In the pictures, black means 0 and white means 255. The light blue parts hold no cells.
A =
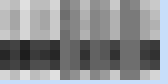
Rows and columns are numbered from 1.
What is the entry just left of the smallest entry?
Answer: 58
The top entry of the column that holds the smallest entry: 224
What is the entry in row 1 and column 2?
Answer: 189
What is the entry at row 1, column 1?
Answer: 201
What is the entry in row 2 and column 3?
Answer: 213
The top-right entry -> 201
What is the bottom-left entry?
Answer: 213
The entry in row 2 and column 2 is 166
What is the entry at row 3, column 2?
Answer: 166
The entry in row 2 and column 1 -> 189
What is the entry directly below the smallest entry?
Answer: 49
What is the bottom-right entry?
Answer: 213
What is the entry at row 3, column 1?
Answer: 189

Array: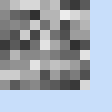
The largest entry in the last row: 215
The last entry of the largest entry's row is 193
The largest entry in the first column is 204
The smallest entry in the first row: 57
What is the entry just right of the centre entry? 169
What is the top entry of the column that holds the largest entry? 80
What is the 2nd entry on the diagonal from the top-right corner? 215
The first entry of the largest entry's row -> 136
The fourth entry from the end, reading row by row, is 90
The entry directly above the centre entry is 204
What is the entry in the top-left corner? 157
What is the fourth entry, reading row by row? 215
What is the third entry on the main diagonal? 124
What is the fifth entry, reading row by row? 169
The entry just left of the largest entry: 181
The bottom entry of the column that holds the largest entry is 69
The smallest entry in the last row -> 57
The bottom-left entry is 146
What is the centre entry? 226
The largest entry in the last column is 226
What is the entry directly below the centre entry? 146

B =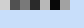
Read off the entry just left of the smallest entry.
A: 184
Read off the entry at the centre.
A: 42
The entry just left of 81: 208
